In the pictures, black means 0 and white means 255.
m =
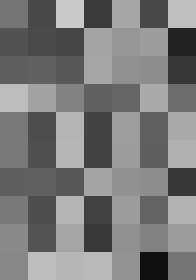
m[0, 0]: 116
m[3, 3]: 97
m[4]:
[120, 77, 180, 67, 158, 96, 170]
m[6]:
[95, 96, 87, 164, 145, 142, 55]
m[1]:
[82, 74, 69, 164, 150, 157, 35]
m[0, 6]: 191
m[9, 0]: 135
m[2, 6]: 55
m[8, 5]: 129
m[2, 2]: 87
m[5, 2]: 182
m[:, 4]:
[166, 150, 145, 101, 158, 157, 145, 156, 144, 147]
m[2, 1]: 97
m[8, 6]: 156
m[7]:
[120, 78, 180, 66, 156, 99, 178]
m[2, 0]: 95
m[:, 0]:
[116, 82, 95, 189, 120, 120, 95, 120, 138, 135]
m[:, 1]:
[72, 74, 97, 162, 77, 79, 96, 78, 83, 189]

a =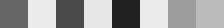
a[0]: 102
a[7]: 187
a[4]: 33

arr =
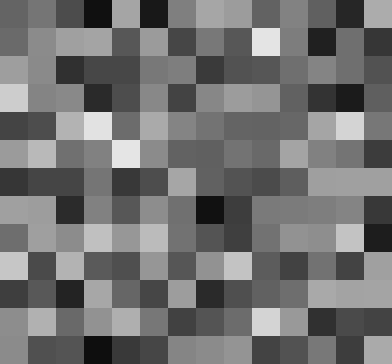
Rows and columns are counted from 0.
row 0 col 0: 100
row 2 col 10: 111
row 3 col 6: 67
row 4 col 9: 99
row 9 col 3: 90
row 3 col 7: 135
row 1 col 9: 228
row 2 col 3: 71
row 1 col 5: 155
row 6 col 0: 54
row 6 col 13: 160
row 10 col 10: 110
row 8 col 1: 159
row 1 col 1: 139
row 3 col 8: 156
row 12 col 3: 14
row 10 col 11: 169
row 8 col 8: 63
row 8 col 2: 140
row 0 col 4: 165
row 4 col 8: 100
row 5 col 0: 155
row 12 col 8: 148
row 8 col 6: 114
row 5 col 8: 115
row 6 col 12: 160
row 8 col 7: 84
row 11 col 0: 141
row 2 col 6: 126
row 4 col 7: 115
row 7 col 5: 141
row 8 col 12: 195
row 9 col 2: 179
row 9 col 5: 150
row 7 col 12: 132
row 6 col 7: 97

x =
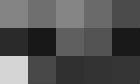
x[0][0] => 132
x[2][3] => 51
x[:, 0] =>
[132, 42, 213]
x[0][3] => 106
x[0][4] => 75

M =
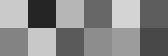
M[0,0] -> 202
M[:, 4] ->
[212, 156]
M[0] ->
[202, 37, 182, 103, 212, 93]

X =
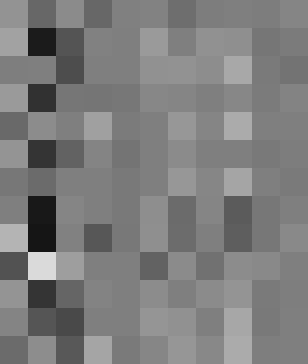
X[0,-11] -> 147
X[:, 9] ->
[125, 118, 122, 123, 127, 121, 127, 119, 119, 137, 122, 121, 126]
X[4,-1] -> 127
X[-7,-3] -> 165
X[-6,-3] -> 91
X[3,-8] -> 117
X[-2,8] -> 167
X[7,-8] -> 127
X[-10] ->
[154, 49, 118, 117, 119, 135, 133, 127, 135, 123, 131]
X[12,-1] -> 127
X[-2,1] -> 85
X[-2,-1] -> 127
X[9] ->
[82, 218, 158, 127, 127, 98, 139, 113, 140, 137, 127]
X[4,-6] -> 127
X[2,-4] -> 141
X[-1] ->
[107, 141, 88, 165, 122, 134, 150, 136, 171, 126, 127]
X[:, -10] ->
[103, 27, 127, 49, 140, 52, 107, 24, 21, 218, 52, 85, 141]
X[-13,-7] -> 128
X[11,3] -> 127
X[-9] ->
[105, 140, 127, 160, 123, 127, 151, 133, 171, 127, 127]
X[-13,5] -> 130
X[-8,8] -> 127
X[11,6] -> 145
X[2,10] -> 115
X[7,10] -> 127
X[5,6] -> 139
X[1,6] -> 127
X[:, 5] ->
[130, 154, 145, 135, 127, 127, 127, 142, 143, 98, 140, 149, 134]
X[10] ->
[148, 52, 101, 131, 127, 140, 127, 139, 148, 122, 126]
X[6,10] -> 122
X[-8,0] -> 148
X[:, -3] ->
[127, 143, 168, 135, 171, 127, 165, 91, 94, 140, 148, 167, 171]

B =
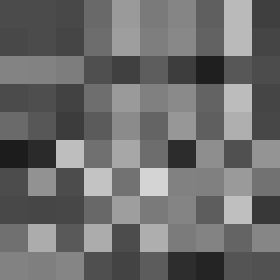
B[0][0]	75
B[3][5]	128
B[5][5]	109
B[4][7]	95
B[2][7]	31
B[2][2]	125
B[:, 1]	[75, 75, 130, 78, 87, 42, 146, 70, 172, 127]
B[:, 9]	[63, 69, 76, 69, 71, 148, 114, 56, 134, 81]
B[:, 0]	[75, 72, 131, 75, 106, 28, 76, 72, 112, 130]
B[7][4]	158
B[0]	[75, 75, 72, 105, 154, 122, 133, 95, 186, 63]
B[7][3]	104
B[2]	[131, 130, 125, 79, 64, 93, 61, 31, 87, 76]
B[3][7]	99
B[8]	[112, 172, 89, 172, 76, 174, 123, 131, 100, 134]
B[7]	[72, 70, 71, 104, 158, 122, 132, 93, 191, 56]
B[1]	[72, 75, 69, 109, 158, 126, 136, 98, 186, 69]
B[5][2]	190
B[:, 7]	[95, 98, 31, 99, 95, 142, 128, 93, 131, 36]
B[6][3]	195
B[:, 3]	[105, 109, 79, 110, 91, 112, 195, 104, 172, 79]

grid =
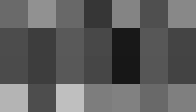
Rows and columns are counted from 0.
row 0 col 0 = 106
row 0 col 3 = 54
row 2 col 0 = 75
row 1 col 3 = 72
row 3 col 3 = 125
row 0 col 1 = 145
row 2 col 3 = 70
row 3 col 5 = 105

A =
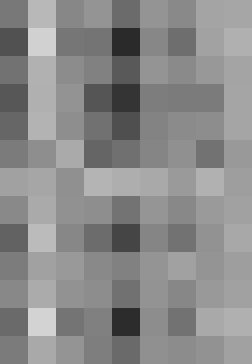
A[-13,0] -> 120
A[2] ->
[114, 177, 140, 129, 89, 148, 138, 152, 164]
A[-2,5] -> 141
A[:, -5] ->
[107, 42, 89, 52, 79, 112, 174, 115, 69, 129, 113, 44, 106]
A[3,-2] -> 123
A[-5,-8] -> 187
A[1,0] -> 81
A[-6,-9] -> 137
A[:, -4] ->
[148, 135, 148, 125, 131, 133, 169, 149, 133, 148, 147, 141, 144]
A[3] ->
[87, 176, 147, 85, 52, 125, 123, 123, 165]
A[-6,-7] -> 145
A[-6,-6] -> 142
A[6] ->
[161, 166, 144, 180, 174, 169, 154, 177, 158]
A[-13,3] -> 148
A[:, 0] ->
[120, 81, 114, 87, 102, 123, 161, 137, 98, 124, 136, 106, 123]
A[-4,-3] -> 161
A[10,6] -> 135
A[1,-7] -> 118
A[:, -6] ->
[148, 116, 129, 85, 113, 101, 180, 142, 108, 137, 141, 128, 126]
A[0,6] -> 137
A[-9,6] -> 139
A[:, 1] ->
[184, 209, 177, 176, 179, 142, 166, 170, 187, 161, 171, 211, 169]
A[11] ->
[106, 211, 116, 128, 44, 141, 114, 169, 176]
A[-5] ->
[98, 187, 135, 108, 69, 133, 114, 146, 168]
